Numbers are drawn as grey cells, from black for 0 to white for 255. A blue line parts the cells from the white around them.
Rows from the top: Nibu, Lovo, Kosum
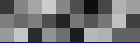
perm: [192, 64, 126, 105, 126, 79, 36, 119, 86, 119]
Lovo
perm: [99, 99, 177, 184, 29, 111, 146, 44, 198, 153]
Kosum

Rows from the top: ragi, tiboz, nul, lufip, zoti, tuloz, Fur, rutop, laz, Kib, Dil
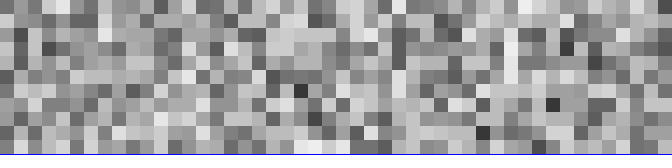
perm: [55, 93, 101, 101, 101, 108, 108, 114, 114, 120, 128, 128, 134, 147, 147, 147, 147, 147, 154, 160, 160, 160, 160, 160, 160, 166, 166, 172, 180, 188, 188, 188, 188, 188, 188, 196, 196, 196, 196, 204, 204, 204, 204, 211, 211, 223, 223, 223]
Fur
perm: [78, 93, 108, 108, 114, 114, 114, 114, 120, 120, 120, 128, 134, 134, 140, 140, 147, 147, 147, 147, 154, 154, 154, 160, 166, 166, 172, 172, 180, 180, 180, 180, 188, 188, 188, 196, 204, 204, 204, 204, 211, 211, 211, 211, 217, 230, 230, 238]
Dil
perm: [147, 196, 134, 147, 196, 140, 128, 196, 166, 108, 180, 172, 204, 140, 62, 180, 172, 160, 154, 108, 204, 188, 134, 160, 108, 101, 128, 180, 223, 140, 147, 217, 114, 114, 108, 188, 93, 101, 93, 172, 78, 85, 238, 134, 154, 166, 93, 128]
lufip
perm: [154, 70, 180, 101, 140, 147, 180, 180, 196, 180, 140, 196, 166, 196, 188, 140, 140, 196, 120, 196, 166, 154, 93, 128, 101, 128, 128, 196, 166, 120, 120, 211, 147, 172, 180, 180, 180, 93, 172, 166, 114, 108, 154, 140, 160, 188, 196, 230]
zoti
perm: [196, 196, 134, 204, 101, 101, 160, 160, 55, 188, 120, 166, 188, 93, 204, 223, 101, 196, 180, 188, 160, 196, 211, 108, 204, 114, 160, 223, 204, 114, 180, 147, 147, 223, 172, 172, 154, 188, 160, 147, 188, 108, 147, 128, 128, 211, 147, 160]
rutop
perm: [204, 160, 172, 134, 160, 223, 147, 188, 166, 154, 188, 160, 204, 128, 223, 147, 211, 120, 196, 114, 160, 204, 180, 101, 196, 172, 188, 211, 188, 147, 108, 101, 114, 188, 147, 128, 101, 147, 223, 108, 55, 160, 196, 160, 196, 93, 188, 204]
Kib

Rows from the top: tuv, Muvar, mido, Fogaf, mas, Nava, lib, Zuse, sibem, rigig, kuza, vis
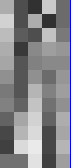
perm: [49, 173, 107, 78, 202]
tuv
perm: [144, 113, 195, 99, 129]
Zuse
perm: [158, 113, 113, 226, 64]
vis

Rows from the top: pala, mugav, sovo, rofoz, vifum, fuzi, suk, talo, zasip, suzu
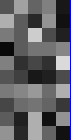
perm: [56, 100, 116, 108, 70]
talo
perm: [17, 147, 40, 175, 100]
suzu
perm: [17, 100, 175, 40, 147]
suzu
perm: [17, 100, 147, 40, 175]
suzu
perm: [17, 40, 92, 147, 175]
mugav

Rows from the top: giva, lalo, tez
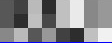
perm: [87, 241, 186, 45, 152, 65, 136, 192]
tez
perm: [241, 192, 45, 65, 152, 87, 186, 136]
tez
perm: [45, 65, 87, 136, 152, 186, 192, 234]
giva
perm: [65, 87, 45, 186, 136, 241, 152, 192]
tez
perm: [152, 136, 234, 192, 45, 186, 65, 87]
giva
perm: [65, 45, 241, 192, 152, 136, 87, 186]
tez
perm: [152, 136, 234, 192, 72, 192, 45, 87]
lalo

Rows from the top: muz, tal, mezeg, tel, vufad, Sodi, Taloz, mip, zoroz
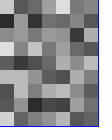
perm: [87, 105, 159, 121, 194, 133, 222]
tel
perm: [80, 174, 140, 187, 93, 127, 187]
Taloz
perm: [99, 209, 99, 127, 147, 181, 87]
zoroz
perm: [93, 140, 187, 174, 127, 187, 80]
Taloz
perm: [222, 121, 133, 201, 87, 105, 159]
muz

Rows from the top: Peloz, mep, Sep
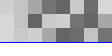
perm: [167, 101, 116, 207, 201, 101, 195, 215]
mep
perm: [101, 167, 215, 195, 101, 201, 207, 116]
mep
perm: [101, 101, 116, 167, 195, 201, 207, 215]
mep
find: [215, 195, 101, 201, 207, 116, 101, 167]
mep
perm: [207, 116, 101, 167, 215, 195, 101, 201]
mep
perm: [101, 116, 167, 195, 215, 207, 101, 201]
mep

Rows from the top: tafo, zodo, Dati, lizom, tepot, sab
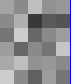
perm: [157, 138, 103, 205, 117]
Dati
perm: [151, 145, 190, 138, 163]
tafo
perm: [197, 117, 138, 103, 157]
lizom
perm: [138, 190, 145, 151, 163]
tafo
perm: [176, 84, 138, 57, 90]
zodo
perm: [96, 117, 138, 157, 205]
sab
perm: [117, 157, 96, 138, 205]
sab

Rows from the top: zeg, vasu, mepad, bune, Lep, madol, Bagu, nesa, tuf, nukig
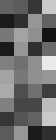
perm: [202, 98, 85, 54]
tuf
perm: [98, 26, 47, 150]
vasu
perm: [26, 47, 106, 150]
bune
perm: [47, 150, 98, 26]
vasu
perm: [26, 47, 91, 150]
nukig

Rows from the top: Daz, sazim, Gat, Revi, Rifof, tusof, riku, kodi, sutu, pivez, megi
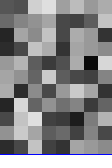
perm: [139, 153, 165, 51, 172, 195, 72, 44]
Revi
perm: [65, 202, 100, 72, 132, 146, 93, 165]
tusof
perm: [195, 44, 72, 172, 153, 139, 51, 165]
Revi
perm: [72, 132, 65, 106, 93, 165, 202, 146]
pivez
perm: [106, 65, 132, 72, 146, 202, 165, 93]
pivez

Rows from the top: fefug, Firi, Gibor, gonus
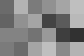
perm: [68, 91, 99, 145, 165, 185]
Firi
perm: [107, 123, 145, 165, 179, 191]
fefug
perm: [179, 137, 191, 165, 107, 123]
gonus
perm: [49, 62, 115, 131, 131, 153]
Gibor
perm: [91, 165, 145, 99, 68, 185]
Firi
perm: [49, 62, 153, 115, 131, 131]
Gibor
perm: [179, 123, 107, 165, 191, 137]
gonus

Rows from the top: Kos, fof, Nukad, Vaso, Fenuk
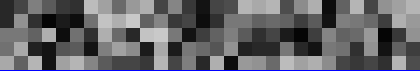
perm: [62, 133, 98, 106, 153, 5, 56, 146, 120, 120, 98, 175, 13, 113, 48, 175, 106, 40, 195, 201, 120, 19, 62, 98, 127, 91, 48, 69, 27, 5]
Nukad
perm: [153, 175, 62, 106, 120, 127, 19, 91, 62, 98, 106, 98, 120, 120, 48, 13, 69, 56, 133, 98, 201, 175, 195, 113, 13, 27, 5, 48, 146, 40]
fof
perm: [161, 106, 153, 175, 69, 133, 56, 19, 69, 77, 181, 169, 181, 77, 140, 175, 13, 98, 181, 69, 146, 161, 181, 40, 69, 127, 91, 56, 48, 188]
Kos
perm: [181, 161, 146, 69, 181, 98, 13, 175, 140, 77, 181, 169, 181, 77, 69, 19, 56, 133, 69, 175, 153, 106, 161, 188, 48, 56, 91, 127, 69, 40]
Kos

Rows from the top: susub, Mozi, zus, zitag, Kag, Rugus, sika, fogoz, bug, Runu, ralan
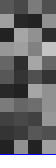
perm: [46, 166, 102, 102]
Kag
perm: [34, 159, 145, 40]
Mozi
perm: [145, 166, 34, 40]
sika
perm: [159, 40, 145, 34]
Mozi
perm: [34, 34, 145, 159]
ralan
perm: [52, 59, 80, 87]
Runu
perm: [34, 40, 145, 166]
sika

